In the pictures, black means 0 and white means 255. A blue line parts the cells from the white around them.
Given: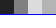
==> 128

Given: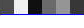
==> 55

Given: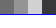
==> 109

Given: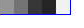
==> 54

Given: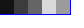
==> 60

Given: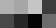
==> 38

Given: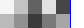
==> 70

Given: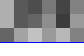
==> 68

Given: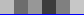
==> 109

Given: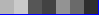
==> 66
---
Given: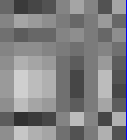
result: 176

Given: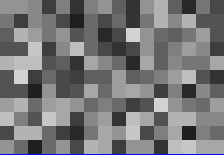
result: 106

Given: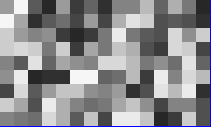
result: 80

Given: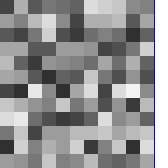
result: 220

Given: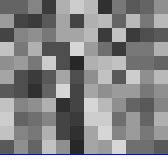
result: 155

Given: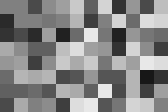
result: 159

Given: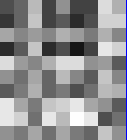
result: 112
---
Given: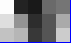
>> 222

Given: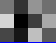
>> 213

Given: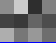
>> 66

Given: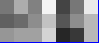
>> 96

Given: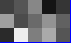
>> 159

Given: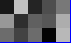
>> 152

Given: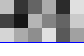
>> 65

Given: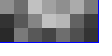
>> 51

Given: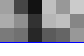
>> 172

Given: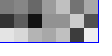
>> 51
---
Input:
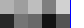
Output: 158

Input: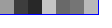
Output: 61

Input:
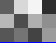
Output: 216

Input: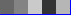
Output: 131

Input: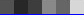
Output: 39

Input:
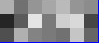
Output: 113

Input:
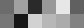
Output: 161

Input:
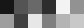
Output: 84

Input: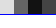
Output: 101
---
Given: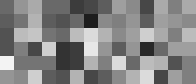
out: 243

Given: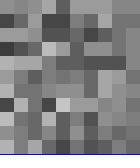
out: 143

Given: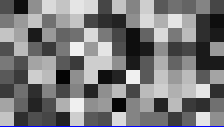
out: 164

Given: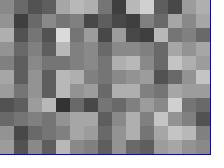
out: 147

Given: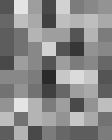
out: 190

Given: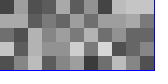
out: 197

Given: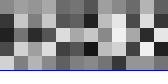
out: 74
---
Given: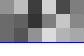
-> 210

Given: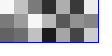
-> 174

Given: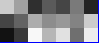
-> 69

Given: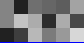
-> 102

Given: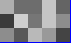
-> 109

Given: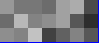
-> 161

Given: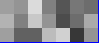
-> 85

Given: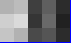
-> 63
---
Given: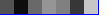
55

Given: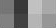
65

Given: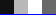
105

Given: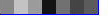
68

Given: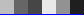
70

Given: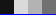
113

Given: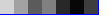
40
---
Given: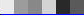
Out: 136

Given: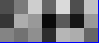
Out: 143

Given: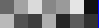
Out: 62

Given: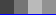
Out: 186

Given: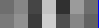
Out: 59

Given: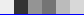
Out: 148
